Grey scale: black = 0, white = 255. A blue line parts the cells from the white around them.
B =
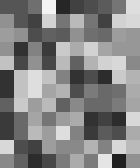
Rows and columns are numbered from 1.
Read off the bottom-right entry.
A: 145
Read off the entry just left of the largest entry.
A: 111
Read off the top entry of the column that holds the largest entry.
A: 243
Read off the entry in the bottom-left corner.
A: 137
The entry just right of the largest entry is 38
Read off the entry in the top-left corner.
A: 85
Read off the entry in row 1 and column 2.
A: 85
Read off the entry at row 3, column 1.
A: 157
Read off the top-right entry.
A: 222
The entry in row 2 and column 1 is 145
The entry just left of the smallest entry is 229
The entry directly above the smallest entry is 216
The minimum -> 32
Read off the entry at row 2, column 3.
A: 65

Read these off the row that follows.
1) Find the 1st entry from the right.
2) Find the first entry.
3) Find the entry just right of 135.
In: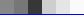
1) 250
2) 135
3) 119

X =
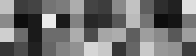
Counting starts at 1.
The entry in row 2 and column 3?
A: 26
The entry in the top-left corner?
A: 194
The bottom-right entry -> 61
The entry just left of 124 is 116
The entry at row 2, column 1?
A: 138
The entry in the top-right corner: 222
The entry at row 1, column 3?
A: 68
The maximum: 235
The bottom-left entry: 53
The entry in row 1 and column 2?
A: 61
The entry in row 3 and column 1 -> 207

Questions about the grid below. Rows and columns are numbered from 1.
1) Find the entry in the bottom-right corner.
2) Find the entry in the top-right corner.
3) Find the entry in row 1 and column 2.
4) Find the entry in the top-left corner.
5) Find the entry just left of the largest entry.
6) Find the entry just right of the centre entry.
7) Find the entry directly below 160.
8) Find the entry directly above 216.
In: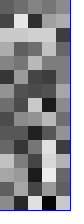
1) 201
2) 139
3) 110
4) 95
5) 27
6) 27
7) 208
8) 224

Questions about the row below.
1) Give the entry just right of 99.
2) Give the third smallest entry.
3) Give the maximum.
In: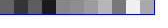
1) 53
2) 93
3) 240

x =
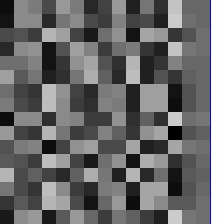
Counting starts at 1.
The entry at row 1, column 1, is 13
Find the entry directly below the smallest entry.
165
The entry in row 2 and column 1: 19
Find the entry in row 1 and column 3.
123
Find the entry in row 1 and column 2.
138
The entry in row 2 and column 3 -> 138
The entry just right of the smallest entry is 82
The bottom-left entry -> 25
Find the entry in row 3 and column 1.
74
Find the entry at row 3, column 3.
60
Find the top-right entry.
103
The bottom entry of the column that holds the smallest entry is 203
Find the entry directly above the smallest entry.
203
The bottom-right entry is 110
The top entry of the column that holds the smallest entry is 195

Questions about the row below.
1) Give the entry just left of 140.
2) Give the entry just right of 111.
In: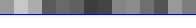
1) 132
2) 83
